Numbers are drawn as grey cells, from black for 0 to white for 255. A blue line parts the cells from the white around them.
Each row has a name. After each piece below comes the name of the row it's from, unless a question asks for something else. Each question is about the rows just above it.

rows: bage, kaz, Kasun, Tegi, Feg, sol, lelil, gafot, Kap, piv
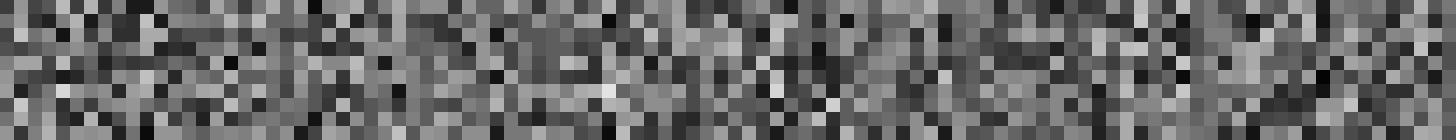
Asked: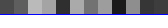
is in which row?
Feg
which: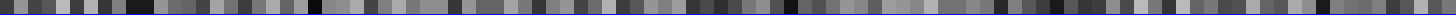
bage
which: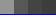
sol
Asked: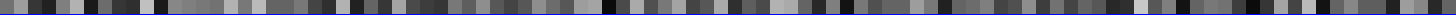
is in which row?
kaz

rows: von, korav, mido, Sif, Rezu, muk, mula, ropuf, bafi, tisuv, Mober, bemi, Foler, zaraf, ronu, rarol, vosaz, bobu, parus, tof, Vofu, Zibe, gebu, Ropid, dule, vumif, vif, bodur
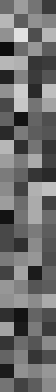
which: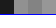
vif
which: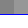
vif
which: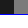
Ropid

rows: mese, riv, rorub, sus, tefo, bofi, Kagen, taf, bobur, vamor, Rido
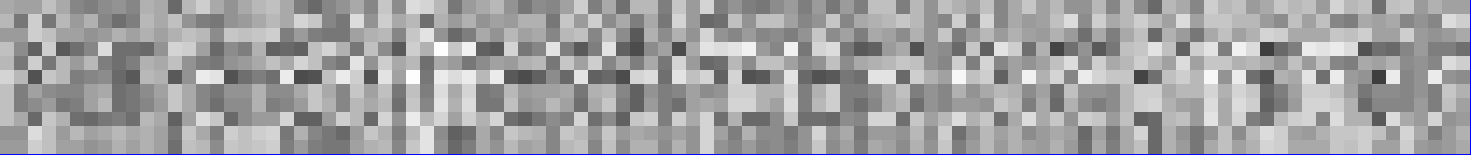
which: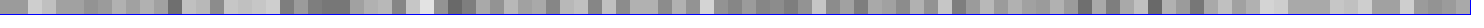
Rido
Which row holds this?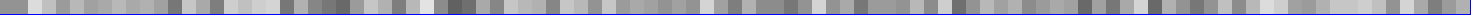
vamor
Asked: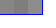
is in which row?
mese
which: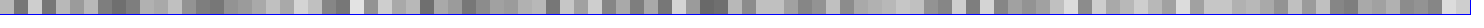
tefo

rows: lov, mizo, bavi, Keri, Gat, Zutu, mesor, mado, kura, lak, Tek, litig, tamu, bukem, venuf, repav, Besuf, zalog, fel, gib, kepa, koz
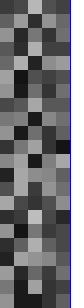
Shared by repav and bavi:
[40]
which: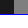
litig
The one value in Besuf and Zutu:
[20]

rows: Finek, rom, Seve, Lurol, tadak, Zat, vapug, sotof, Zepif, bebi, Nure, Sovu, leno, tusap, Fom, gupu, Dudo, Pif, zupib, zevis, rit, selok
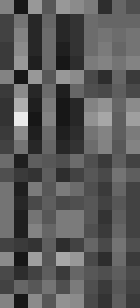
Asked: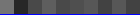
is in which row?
Fom
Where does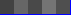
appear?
Pif
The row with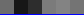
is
tadak
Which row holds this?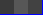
rit

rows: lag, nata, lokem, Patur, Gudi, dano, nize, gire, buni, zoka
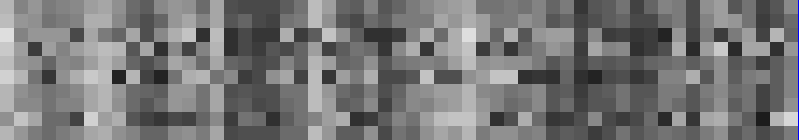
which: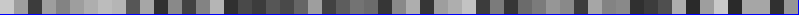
Patur
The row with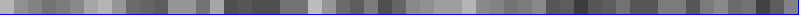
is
nize
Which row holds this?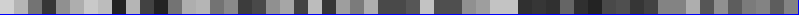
dano
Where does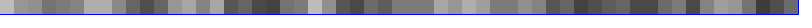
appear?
nata

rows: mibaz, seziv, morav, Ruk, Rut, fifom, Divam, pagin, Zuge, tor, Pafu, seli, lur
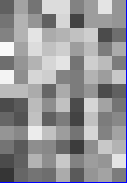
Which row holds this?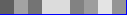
mibaz
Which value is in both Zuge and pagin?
[193]
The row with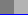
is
fifom
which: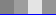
mibaz
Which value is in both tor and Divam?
[149]
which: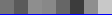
Pafu
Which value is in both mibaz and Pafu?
[116]

